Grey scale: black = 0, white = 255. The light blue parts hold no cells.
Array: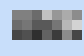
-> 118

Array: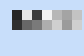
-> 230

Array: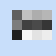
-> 65

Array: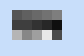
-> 62

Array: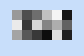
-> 56

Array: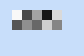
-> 74
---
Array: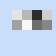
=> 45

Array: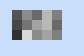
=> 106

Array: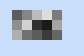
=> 187

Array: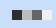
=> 101

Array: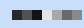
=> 19

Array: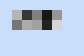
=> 128

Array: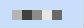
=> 139

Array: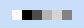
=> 76
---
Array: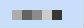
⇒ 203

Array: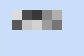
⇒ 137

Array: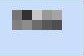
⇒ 152

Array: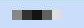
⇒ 95

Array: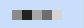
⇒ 109

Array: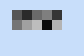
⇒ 127

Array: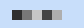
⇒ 68
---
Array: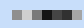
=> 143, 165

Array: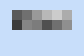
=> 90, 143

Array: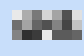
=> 233, 101

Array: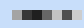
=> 164, 205

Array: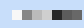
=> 247, 104

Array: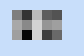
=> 126, 105

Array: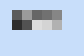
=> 91, 177

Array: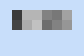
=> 58, 150

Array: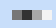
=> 119, 243
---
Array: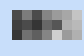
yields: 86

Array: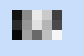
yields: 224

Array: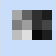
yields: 158

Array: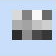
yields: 163

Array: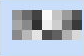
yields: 206

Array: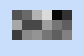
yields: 157

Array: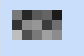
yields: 150
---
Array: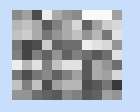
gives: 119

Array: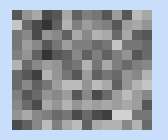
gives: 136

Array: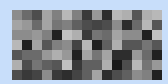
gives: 86

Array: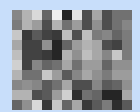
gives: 134

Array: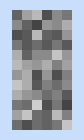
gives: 119

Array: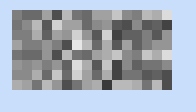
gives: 149
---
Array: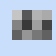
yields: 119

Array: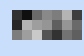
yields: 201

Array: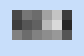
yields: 129

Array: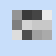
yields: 160

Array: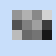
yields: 116

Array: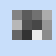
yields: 235
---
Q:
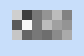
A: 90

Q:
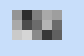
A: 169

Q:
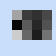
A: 7

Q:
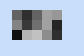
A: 131

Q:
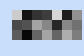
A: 73

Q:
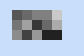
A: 117

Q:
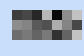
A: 141

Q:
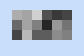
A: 105

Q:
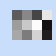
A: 157
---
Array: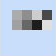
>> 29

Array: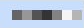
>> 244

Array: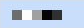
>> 4

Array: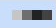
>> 34

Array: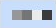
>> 234

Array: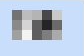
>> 126

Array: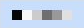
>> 153
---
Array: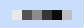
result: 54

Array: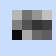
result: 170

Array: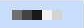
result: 25

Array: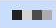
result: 212

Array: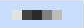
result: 43

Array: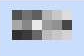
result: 187

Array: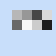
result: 247
